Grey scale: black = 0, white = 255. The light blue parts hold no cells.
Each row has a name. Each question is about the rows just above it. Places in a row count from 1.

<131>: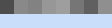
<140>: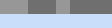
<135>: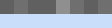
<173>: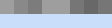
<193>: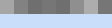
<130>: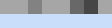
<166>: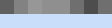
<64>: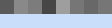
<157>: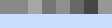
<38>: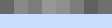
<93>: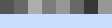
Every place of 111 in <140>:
3 4 6 7 8
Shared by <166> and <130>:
130
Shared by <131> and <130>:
130
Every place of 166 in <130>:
1 2 4 5 8
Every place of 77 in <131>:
1
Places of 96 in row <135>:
1 3 4 7
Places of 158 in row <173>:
1 4 5

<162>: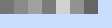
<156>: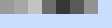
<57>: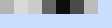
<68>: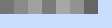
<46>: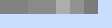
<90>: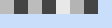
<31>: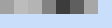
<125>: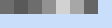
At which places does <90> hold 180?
6
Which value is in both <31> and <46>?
130

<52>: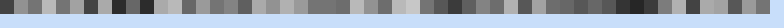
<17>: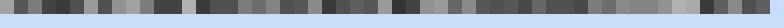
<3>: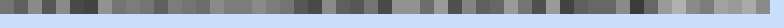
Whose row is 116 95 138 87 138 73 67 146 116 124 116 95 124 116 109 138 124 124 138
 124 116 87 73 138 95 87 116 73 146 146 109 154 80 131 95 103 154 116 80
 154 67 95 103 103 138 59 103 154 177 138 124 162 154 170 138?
<3>
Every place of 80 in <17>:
6 8 16 17 21 25 36 40 41 54
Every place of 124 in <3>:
10 13 17 18 20 51
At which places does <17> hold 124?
3 11 18 43
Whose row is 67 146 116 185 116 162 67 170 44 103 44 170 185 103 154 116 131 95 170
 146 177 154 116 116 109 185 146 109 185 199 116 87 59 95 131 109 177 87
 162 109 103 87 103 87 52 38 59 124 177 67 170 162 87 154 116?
<52>

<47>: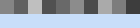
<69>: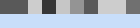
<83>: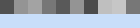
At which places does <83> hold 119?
4 10
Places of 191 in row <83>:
8
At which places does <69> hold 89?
1 2 7
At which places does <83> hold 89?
5
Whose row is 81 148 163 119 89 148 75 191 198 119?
<83>

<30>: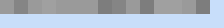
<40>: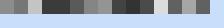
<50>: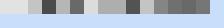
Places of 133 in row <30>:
2 9
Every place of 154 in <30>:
1 3 5 6 7 10 14

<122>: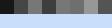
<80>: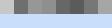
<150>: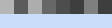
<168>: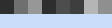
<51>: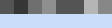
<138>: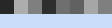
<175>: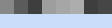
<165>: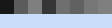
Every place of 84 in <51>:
1 5 6
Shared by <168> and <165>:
111
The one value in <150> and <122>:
62
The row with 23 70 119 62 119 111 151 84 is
<122>
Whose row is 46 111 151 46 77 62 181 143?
<168>
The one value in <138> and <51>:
111

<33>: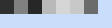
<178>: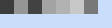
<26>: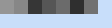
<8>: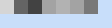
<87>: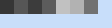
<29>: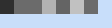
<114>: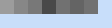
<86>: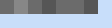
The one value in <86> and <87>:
86
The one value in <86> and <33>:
107
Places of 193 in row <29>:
6
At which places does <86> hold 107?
1 3 5 6
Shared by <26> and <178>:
149
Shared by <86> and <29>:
107
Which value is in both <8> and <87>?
178

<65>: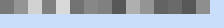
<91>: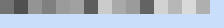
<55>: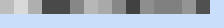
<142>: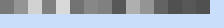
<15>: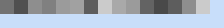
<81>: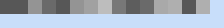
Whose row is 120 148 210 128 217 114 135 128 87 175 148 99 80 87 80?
<142>
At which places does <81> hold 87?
1 2 5 14
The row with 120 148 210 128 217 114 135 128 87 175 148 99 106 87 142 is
<65>

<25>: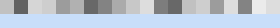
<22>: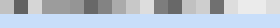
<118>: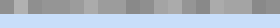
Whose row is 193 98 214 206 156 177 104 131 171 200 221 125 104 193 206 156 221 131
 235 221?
<25>
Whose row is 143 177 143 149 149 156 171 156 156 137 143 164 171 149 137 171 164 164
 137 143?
<118>

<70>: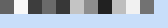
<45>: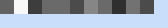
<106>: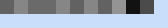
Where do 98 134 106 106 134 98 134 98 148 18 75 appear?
<106>
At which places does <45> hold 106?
4 5 8
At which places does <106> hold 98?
1 6 8

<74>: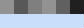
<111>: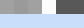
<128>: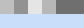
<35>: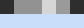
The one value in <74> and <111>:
88
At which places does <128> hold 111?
5 6
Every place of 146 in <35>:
2 3
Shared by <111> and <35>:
154
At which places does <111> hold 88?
5 6

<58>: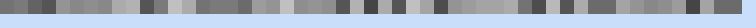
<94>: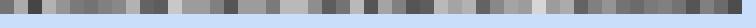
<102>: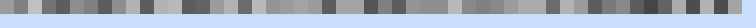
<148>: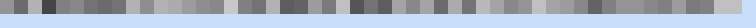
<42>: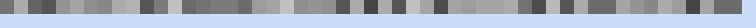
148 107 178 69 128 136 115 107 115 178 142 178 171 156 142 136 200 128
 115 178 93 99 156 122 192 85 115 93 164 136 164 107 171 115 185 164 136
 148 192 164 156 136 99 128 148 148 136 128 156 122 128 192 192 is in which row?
<148>
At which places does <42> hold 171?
2 9 26 28 37 42 48

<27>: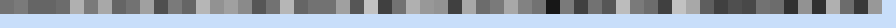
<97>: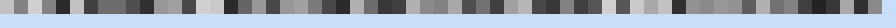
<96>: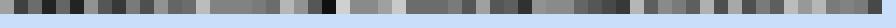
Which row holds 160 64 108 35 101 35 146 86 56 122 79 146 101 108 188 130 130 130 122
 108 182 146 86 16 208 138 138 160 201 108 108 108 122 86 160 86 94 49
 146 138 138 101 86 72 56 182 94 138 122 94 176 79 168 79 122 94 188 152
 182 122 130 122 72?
<96>
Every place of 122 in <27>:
2 7 13 36 41 46
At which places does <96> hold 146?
7 12 22 39
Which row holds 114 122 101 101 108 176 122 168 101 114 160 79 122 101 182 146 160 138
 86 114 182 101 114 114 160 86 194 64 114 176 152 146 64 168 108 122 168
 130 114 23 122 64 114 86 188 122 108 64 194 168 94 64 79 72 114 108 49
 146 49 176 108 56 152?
<27>
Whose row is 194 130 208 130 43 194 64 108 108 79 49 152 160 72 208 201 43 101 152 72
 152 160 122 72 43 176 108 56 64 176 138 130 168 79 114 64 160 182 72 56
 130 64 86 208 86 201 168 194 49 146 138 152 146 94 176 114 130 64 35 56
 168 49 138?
<97>
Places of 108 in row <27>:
5 35 47 56 61

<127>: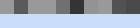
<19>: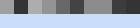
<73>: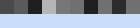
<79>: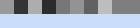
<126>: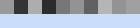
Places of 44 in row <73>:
9
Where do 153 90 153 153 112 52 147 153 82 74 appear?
<127>
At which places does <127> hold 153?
1 3 4 8
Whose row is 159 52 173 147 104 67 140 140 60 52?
<19>
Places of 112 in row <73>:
6 8 10

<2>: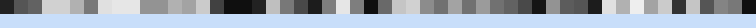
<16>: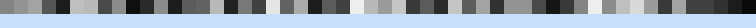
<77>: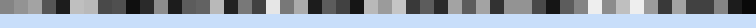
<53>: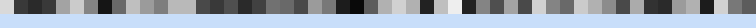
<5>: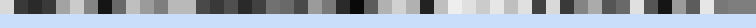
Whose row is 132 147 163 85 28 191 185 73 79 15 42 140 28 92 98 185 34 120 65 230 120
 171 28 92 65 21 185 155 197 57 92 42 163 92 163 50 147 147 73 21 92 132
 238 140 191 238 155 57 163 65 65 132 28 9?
<77>
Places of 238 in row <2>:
46
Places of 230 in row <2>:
9 10 25

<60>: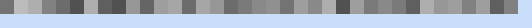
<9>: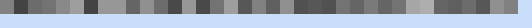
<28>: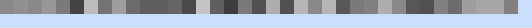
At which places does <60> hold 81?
6 9 25
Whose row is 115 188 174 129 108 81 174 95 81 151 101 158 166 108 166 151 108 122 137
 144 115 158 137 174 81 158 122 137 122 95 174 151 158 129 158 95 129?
<60>
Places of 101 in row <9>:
10 26 28 32

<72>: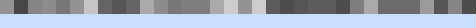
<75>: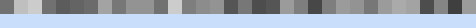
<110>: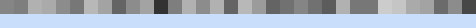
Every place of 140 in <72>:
4 12
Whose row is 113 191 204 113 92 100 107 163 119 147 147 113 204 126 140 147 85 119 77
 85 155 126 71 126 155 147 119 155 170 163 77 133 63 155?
<75>
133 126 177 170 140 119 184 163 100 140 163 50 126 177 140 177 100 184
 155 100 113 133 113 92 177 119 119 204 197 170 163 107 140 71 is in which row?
<110>
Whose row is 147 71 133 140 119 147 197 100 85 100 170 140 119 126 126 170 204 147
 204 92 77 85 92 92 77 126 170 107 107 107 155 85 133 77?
<72>
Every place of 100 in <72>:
8 10

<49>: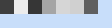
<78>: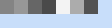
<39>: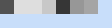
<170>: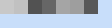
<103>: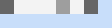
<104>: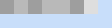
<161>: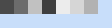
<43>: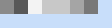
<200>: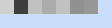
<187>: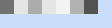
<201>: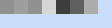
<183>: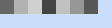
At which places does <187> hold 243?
5
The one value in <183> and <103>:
102
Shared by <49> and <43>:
165
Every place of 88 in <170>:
7
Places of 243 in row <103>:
2 3 4 6
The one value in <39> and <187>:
82
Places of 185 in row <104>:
2 4 5

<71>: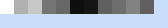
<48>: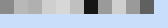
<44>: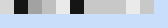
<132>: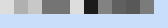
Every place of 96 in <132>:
9
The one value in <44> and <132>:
200
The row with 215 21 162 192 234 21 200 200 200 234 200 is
<44>
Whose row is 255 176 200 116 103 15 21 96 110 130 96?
<71>
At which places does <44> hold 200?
7 8 9 11

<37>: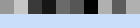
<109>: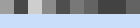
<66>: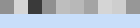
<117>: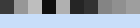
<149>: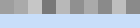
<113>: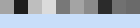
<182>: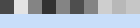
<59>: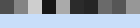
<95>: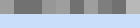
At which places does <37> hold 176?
8 10
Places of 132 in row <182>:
3 5 7
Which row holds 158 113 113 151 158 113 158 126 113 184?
<95>
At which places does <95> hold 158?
1 5 7

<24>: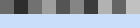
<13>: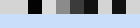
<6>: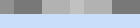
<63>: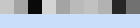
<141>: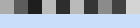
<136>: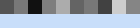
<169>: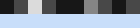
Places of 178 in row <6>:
4 5 7 8
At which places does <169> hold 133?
7
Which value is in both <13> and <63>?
212
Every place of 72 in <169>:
2 4 8 10
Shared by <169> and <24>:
133
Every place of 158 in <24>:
4
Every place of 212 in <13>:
1 2 8 10

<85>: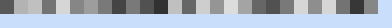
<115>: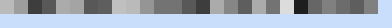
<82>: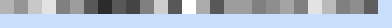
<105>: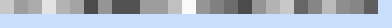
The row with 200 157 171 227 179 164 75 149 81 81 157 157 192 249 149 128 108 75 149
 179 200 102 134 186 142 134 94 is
<105>
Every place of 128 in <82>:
5 11 19 22 25
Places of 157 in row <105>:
2 11 12
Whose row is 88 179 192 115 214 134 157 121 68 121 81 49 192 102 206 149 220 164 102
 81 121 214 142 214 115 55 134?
<85>
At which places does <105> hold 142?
25
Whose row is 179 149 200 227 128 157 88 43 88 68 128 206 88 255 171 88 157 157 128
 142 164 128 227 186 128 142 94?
<82>
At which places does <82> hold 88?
7 9 13 16

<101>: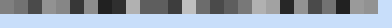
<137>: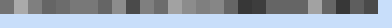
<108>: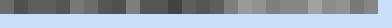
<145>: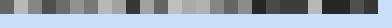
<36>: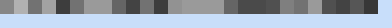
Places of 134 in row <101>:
5
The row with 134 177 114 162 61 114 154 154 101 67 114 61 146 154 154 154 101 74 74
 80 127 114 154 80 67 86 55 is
<36>
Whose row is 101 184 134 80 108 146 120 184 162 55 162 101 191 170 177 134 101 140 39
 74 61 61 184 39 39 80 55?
<145>
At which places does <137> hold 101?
4 8 17 20 21 22 24
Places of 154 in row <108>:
18
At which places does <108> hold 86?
5 8 11 12 15

